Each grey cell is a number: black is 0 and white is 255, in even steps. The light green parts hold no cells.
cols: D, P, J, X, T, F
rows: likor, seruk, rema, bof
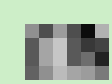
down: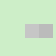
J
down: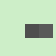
X
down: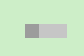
J

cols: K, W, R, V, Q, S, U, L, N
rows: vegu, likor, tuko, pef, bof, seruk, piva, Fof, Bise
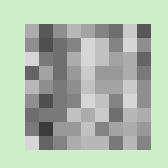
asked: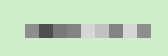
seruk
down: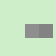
V
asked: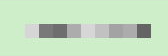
tuko
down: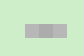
L

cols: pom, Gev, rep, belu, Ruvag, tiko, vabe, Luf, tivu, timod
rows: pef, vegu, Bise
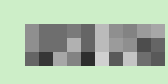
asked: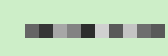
Bise
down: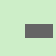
Ruvag
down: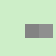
Luf
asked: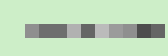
vegu
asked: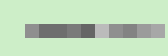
pef

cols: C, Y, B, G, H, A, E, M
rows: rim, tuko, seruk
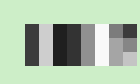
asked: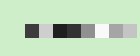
seruk

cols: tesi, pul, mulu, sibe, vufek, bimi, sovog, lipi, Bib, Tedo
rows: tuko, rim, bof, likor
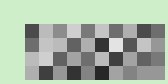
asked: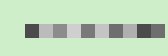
tuko
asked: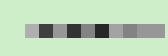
likor
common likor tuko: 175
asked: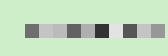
rim
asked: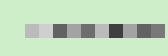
bof

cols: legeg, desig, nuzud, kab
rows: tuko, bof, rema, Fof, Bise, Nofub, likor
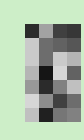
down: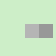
legeg
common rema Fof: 181
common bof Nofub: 109
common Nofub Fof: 214
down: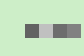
kab
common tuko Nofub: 64

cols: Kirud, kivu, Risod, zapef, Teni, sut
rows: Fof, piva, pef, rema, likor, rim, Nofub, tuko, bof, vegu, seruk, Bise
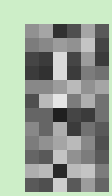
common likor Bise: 156
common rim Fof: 79
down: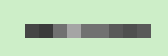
sut
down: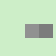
Kirud
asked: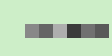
tuko
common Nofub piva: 69
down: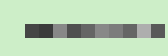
Kirud

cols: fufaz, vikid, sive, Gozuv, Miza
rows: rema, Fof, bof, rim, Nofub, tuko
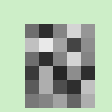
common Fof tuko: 162
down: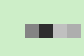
Miza
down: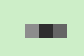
Gozuv
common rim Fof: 141

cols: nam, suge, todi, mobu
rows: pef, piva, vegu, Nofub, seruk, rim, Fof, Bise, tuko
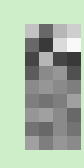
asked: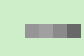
Fof
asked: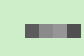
Nofub
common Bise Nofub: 138
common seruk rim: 126
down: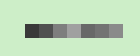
mobu
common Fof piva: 104
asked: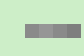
seruk

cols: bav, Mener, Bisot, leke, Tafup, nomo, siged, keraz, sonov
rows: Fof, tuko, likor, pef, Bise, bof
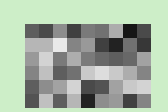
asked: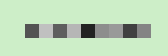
bof
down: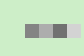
leke
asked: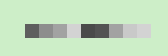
Bise

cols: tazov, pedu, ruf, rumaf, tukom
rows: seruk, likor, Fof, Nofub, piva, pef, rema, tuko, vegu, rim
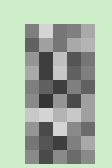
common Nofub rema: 200
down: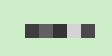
pedu
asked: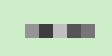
Fof
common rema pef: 160
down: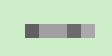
tukom
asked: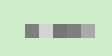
seruk

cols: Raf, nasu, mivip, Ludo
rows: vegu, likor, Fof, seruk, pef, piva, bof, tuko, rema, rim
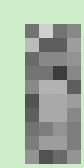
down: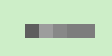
Ludo
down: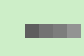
Raf
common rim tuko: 147
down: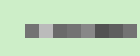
Raf
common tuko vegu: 115
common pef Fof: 136

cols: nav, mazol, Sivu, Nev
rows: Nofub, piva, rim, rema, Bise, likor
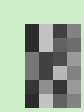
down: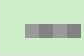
Nev
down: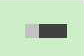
mazol
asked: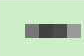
rim
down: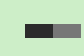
nav

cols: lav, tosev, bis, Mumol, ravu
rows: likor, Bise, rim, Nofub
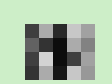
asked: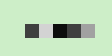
rim
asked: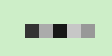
Nofub
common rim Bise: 13
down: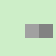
ravu
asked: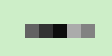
Bise
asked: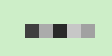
likor

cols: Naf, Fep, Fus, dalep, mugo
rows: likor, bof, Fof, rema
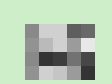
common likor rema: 208
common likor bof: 208

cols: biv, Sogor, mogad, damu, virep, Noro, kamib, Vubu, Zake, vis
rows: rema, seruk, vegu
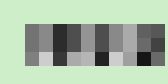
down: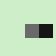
Zake
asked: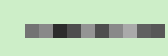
rema

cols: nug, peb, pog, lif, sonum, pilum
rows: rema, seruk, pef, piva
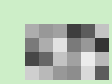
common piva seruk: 152
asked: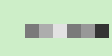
seruk
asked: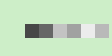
pef
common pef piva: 185
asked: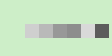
piva

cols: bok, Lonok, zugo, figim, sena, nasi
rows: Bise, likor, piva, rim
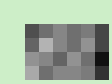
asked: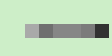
rim
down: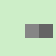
zugo
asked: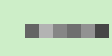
likor
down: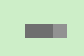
figim

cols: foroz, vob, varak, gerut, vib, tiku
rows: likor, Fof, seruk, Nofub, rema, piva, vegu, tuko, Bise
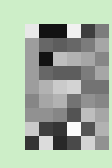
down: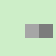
vib
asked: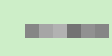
piva
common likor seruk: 18
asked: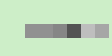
vegu
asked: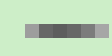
Fof
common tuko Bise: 52

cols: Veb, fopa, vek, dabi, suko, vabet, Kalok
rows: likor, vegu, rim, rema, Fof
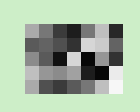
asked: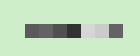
vegu
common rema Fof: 191
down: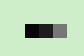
suko
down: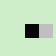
vabet

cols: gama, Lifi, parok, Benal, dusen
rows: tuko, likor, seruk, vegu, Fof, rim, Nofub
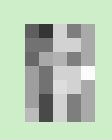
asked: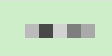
Nofub
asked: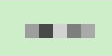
rim
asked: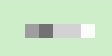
vegu
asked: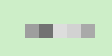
Fof
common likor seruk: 169

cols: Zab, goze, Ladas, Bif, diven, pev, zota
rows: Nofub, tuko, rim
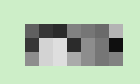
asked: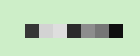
tuko
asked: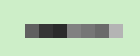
Nofub
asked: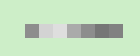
rim
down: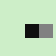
zota
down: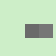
pev

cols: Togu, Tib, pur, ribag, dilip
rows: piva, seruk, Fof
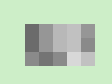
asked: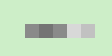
Fof
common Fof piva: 193
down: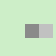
dilip
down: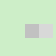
ribag

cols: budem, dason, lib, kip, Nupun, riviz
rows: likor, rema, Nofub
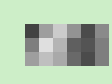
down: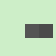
Nupun
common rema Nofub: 126
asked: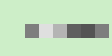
rema

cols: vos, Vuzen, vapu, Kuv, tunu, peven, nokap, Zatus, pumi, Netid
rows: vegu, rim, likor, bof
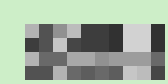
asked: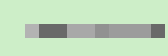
likor
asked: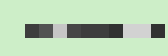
rim
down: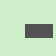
Vuzen
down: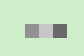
vapu
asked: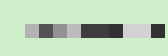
vegu
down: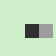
nokap

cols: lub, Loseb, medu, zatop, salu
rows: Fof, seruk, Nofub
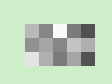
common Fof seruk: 134
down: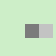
zatop
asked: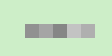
seruk
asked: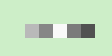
Fof

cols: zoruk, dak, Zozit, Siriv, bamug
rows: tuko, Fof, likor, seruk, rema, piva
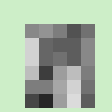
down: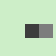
dak
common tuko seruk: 125

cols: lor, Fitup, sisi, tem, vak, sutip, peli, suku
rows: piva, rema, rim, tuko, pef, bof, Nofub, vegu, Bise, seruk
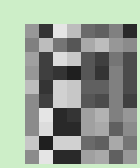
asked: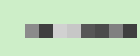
bof
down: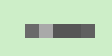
vak
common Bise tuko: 31
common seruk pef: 96
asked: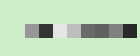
piva

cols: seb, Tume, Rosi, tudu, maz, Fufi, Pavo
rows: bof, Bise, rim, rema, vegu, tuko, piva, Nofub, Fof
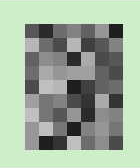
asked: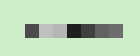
vegu
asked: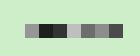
Fof
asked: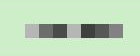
Bise
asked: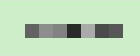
rim
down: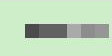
Fufi
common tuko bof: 130

